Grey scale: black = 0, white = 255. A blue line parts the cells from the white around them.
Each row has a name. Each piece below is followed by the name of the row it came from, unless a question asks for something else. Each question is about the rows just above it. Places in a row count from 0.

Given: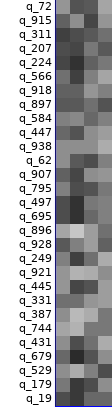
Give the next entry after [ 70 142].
[149]
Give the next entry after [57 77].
[142]
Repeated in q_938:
[142]
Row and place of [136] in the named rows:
q_584, 1
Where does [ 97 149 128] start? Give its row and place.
q_918, 1

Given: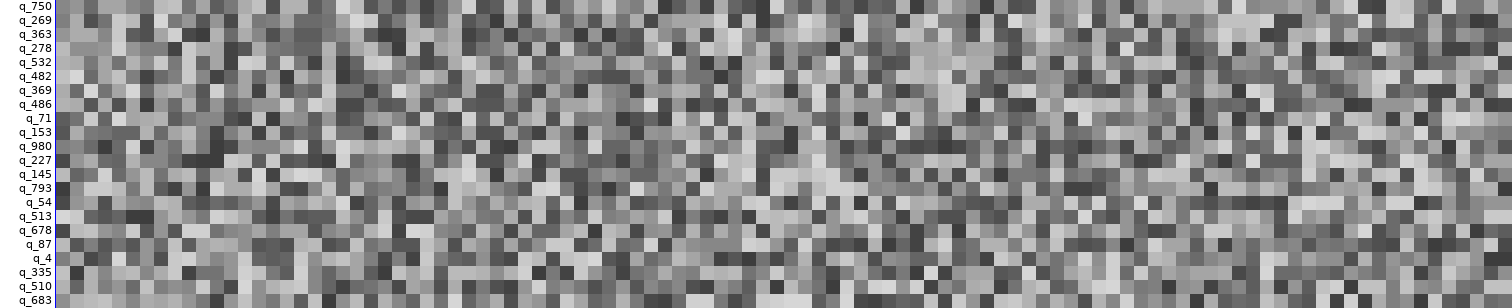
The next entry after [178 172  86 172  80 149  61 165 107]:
[214]
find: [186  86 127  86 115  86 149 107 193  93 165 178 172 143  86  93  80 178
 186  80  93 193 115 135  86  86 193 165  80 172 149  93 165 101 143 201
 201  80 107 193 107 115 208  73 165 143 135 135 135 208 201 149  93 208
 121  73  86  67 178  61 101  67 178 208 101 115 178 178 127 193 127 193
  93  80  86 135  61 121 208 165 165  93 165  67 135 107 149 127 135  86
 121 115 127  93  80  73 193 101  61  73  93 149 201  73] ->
q_87
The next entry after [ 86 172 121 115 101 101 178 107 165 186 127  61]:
[193]
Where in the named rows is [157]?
q_793, 92
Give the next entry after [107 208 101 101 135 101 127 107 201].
[149]
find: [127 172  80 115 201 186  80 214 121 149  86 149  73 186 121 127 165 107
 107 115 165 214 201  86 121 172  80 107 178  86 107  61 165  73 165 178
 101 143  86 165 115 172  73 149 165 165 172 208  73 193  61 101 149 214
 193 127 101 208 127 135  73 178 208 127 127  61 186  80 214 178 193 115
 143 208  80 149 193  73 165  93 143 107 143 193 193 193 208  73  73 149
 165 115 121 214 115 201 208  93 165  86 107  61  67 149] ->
q_269

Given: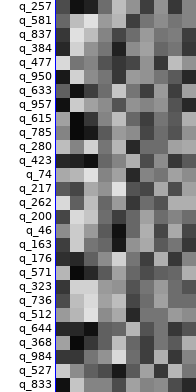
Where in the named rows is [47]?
q_176, 0
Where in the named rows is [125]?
q_837, 8
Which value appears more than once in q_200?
[109]

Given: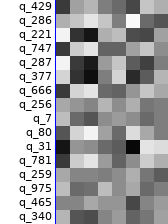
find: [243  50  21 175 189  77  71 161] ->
q_221
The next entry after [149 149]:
[71]
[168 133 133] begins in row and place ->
q_259, 0
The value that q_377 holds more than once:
[212]
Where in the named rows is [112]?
q_975, 2

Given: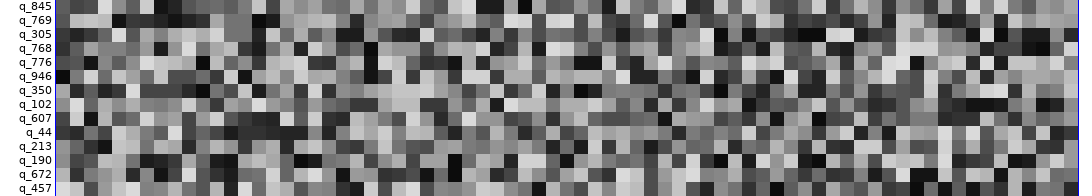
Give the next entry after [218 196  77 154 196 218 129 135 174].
[77]
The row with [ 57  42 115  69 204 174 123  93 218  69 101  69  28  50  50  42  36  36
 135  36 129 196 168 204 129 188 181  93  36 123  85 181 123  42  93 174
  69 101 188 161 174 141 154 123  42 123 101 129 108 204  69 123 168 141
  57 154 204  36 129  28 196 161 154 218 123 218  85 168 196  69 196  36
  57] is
q_44
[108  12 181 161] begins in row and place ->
q_672, 27
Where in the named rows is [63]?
q_607, 58

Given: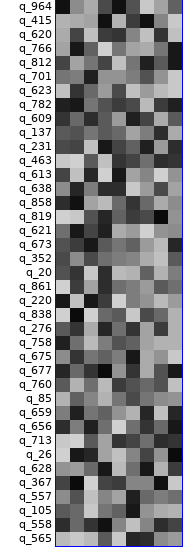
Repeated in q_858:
[105]
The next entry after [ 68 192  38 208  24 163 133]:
[208]
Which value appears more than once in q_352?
[74]

